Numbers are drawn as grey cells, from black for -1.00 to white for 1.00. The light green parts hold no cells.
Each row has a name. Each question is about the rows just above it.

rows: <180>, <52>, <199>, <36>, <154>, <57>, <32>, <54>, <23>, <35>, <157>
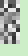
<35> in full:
[ 0.31 -0.12  0.67 -0.61  0.80]
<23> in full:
[-0.12  0.54 -0.24 -0.48  0.90]
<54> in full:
[ 0.41 -0.24  0.67  0.80 -0.61]
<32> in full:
[ 0.67 -0.48  0.90  0.20 -0.12]
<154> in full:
[ 0.41  0.20 -0.01  0.31  0.41]

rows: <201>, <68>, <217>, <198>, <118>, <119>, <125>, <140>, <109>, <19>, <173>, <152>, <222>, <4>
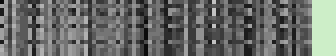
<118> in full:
[ 0.26  0.02 -0.54  0.15  0.02 -0.30 -0.30  0.26 -0.78  0.15  0.39 -0.19
  0.02 -0.08 -0.41  0.15 -0.19  0.15  0.15  0.02 -0.08  0.39 -0.41 -0.19
 -0.08 -0.19 -0.19 -0.19 -0.30  0.02 -0.19 -0.41 -0.19  0.15 -0.08 -0.41
 -0.78 -0.30 -0.30  0.02 -0.19 -0.65 -0.78 -0.41 -0.54 -0.54  0.26 -0.54
 -0.54  0.15  0.15 -0.54 -0.30 -0.19 -0.41 -0.54 -0.19 -0.08 -0.54 -0.19
 -0.19 -0.78 -0.78 -0.54 -0.19 -0.30  0.02 -0.08  0.02 -0.54 -0.78 -0.54
  0.02 -0.78 -0.08 -0.30 -0.41 -0.19]
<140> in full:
[ 0.26  0.02 -0.54  0.15  0.02 -0.30 -0.30  0.26 -0.65  0.15  0.39 -0.30
  0.02 -0.08 -0.41  0.15 -0.19  0.15  0.15  0.02 -0.08  0.26 -0.41 -0.19
 -0.08 -0.19 -0.08 -0.08 -0.30  0.02 -0.08 -0.41 -0.19  0.15 -0.08 -0.41
 -0.91 -0.19 -0.19 -0.08 -0.08 -0.65 -0.78 -0.41 -0.65 -0.65  0.26 -0.54
 -0.54  0.15  0.15 -0.54 -0.41 -0.30 -0.41 -0.54 -0.08 -0.08 -0.41 -0.19
 -0.19 -0.78 -0.78 -0.54 -0.19 -0.30  0.15 -0.08 -0.08 -0.54 -0.78 -0.54
 -0.08 -0.78 -0.08 -0.41 -0.41 -0.19]
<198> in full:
[-0.78  0.26 -0.41  0.39 -0.30 -0.19 -0.41 -0.54 -0.41 -0.65 -0.19 -0.19
  0.15 -0.54 -0.08 -0.08  0.02 -0.30 -0.65  0.26 -0.54 -0.30 -0.54  0.02
 -0.41 -0.65 -0.54  0.15 -0.08 -0.65  0.15 -0.41 -0.65  0.02 -0.65 -0.78
 -0.54  0.26 -0.41 -0.08 -0.41 -0.78  0.15 -0.19 -0.19 -0.30  0.02 -0.41
 -0.54 -0.30  0.02 -0.19 -0.65  0.52 -0.65 -0.19  0.02 -0.65 -0.54 -0.54
 -0.54 -0.30  0.15 -0.41 -0.19 -0.65 -0.08  0.02 -0.65 -0.54  0.15  0.26
 -0.19 -0.54 -0.30 -0.30 -0.08  0.15]
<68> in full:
[ 0.26  0.15 -0.54  0.15  0.02 -0.41 -0.30  0.26 -0.78  0.02  0.39 -0.19
  0.02 -0.08 -0.41  0.15 -0.19  0.15  0.26  0.02 -0.08  0.26 -0.54 -0.19
 -0.08 -0.19 -0.19 -0.19 -0.30  0.02 -0.08 -0.41 -0.19  0.15  0.02 -0.41
 -0.78 -0.19 -0.19 -0.08 -0.08 -0.65 -0.65 -0.54 -0.65 -0.54  0.26 -0.54
 -0.41  0.15  0.15 -0.54 -0.41 -0.30 -0.41 -0.54 -0.08 -0.19 -0.41 -0.19
 -0.19 -0.78 -0.78 -0.41 -0.19 -0.30  0.02 -0.19  0.02 -0.54 -0.78 -0.54
 -0.19 -0.78 -0.08 -0.41 -0.30 -0.19]
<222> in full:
[ 0.39  0.02 -0.30  0.15 -0.08 -0.41 -0.30  0.26 -0.78  0.02  0.39 -0.08
  0.15 -0.08 -0.41  0.15 -0.08  0.26  0.15  0.02 -0.19  0.39 -0.65 -0.30
 -0.08 -0.30 -0.30  0.02 -0.19  0.02 -0.30 -0.54 -0.30  0.15 -0.30 -0.54
 -0.91  0.02 -0.30 -0.08 -0.30 -0.65 -0.65 -0.54 -0.30 -0.41  0.26 -0.54
 -0.41  0.02  0.02 -0.41 -0.41 -0.30 -0.41 -0.54 -0.19  0.02 -0.41 -0.19
 -0.08 -0.78 -0.78 -0.41 -0.08 -0.30  0.15  0.02  0.02 -0.54 -0.65 -0.41
  0.02 -0.78  0.02 -0.41 -0.54 -0.30]
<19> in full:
[ 0.26 -0.19 -0.54  0.15 -0.19 -0.30 -0.30  0.26 -0.65  0.15  0.26 -0.08
  0.15 -0.08 -0.30  0.15 -0.08  0.26  0.15  0.02 -0.08  0.39 -0.54 -0.30
  0.02  0.02 -0.08 -0.19 -0.19  0.15 -0.08 -0.41 -0.19  0.02 -0.19 -0.41
 -0.91 -0.08 -0.19 -0.19 -0.08 -0.65 -0.65 -0.41 -0.54 -0.41  0.26 -0.54
 -0.54  0.15  0.15 -0.65 -0.54 -0.41 -0.41 -0.54 -0.19 -0.19 -0.54 -0.19
 -0.08 -0.78 -0.65 -0.54  0.02 -0.30  0.02  0.02  0.15 -0.54 -0.65 -0.41
  0.02 -0.78  0.02 -0.41 -0.41 -0.19]
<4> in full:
[ 0.26  0.15 -0.30  0.15 -0.19 -0.41 -0.30  0.26 -0.78  0.02  0.39 -0.19
  0.15 -0.19 -0.41  0.15 -0.08  0.26  0.15  0.02 -0.30  0.39 -0.65 -0.30
 -0.08 -0.30 -0.19 -0.08 -0.19  0.02 -0.30 -0.54 -0.30  0.15 -0.30 -0.54
 -0.91 -0.08 -0.30 -0.08 -0.30 -0.65 -0.65 -0.54 -0.30 -0.30  0.26 -0.54
 -0.54  0.02  0.02 -0.54 -0.41 -0.30 -0.41 -0.54 -0.19 -0.08 -0.41 -0.19
 -0.08 -0.78 -0.78 -0.41  0.02 -0.30  0.15  0.02 -0.08 -0.54 -0.65 -0.41
 -0.08 -0.78  0.02 -0.41 -0.54 -0.30]

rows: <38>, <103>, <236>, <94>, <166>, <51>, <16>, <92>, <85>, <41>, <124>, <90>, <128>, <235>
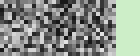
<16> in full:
[ 0.21  0.44 -0.01  0.66  0.66 -0.01  0.54 -0.01  0.66  0.21 -0.47 -0.58
 -0.36 -0.25  0.09 -0.81 -0.58 -0.12 -0.36  0.21  0.44 -0.01 -0.81  0.31
 -0.36 -0.58 -0.12 -0.70 -0.36]
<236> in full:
[-0.81 -0.25 -0.36 -0.25 -0.25 -0.58  0.09  0.09 -0.12  0.09 -0.01  0.44
 -0.01  0.44  0.09  0.44 -0.81  0.21  0.21 -0.01  0.44 -0.36 -0.25  0.44
 -0.25 -0.70  0.21 -0.12  0.54]
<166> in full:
[-0.58  0.31  0.66 -0.70  0.31 -0.47  0.21  0.09 -0.01 -0.70 -0.01  0.54
 -0.58 -0.01 -0.12 -0.36  0.44 -0.36 -0.81  0.09 -0.47 -0.25  0.44 -0.70
 -0.81  0.31  0.09  0.44  0.54]
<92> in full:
[ 0.54  0.31  0.31 -0.70 -0.58 -0.36  0.54  0.77  0.44 -0.12  0.09  0.44
 -0.70 -0.01 -0.81 -0.12  0.54 -0.58 -0.70  0.09 -0.25  0.09 -0.12 -0.47
  0.66 -0.70 -0.12 -0.36  0.31]
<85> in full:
[-0.25  0.09  0.31  0.66  0.54  0.44  0.09  0.66 -0.70 -0.58  0.66 -0.25
 -0.12 -0.12 -0.81 -0.58  0.44 -0.81  0.66  0.21  0.31 -0.25 -0.36  0.44
 -0.58  0.77 -0.47  0.09  0.44]

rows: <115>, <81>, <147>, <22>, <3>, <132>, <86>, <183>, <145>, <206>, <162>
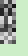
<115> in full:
[-0.13  0.57 -0.49  0.57]
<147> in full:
[-0.70  0.36 -0.70  0.47]
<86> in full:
[ 0.13 -0.60 -0.24  0.13]

